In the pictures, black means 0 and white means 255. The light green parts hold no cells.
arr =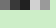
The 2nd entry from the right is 209
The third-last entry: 33
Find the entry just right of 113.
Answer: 57

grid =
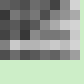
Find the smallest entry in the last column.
158
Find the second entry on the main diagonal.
119
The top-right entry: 211
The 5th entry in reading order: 98
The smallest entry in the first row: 67
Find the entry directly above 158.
211
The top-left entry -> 98
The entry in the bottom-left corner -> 78
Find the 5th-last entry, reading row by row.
89

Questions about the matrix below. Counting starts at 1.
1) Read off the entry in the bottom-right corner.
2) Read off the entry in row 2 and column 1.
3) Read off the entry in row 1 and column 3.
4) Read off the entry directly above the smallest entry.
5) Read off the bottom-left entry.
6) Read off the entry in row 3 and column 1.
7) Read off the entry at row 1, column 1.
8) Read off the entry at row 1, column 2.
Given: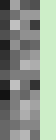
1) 113
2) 70
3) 92
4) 39
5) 103
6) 59
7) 29
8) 163
